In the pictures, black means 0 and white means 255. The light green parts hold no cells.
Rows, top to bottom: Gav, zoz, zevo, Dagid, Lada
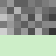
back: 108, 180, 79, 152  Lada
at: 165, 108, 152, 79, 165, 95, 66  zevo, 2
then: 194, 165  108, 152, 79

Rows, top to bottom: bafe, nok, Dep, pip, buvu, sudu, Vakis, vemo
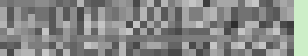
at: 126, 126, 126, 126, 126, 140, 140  sudu, 27
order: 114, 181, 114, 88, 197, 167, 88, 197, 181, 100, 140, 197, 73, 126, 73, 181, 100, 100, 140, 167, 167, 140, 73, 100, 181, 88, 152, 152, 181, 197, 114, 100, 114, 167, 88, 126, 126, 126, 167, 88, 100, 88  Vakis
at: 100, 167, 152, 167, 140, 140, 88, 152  pip, 2
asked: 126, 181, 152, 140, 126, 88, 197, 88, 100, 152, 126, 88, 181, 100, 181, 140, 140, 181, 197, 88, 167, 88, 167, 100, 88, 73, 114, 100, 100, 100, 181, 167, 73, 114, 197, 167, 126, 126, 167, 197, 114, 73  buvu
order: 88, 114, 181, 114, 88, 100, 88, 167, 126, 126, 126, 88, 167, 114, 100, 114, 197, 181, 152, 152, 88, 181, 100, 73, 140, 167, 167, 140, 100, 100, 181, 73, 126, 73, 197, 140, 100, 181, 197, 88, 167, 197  Vakis

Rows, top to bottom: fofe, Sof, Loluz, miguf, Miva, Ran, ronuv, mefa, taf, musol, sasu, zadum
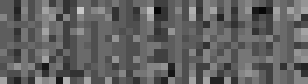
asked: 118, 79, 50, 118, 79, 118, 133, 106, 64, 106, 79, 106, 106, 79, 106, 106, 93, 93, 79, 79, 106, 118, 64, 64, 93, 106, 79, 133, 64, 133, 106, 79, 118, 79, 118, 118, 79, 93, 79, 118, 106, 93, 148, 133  mefa
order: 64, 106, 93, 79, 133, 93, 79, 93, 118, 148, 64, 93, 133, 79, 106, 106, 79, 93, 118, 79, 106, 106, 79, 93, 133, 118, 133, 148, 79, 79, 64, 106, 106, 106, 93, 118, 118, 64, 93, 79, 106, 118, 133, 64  Ran

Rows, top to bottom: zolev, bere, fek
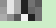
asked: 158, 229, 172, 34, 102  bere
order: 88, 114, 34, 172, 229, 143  zolev
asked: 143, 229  zolev
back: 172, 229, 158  bere
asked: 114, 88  zolev
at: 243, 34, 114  fek, 4

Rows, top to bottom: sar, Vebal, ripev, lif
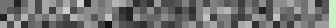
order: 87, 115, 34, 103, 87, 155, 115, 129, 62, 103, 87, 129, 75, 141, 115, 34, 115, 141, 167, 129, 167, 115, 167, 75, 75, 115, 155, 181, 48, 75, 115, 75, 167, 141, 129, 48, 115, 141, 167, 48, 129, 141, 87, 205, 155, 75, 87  Vebal
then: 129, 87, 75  62, 48, 87
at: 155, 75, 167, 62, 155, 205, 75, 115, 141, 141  Vebal, 5
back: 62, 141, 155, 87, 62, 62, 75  lif
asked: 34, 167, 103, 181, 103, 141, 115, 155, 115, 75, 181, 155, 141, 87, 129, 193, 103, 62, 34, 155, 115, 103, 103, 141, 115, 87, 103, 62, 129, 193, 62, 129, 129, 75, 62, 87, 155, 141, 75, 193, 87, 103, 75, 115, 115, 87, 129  ripev
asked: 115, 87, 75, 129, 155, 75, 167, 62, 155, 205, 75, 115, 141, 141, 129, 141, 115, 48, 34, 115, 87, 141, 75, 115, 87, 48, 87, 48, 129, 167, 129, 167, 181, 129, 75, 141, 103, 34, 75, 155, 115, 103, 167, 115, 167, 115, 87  Vebal

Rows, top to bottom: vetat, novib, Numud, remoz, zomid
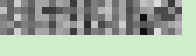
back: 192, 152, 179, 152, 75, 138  remoz
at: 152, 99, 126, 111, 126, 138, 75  remoz, 2

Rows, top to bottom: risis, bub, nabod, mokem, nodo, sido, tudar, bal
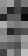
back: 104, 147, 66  bal
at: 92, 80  tudar, 2
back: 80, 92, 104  tudar
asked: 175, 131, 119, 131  mokem
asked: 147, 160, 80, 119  risis

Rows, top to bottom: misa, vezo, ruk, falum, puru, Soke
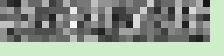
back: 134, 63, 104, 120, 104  puru
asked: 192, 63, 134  falum

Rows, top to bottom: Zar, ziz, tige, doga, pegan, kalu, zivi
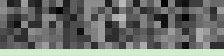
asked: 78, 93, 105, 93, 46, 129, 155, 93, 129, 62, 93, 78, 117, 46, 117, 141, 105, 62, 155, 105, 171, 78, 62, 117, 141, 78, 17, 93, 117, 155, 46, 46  zivi
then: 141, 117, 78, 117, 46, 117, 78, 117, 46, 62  93, 129, 93
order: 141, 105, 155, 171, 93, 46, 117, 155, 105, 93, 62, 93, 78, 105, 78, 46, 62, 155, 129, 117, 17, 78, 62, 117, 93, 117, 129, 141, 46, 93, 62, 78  pegan

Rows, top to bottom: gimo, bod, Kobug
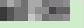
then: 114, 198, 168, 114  129, 129, 141
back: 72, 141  bod
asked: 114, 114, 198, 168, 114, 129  Kobug
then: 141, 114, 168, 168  114, 129, 129
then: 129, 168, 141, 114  168, 168, 114
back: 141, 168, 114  bod

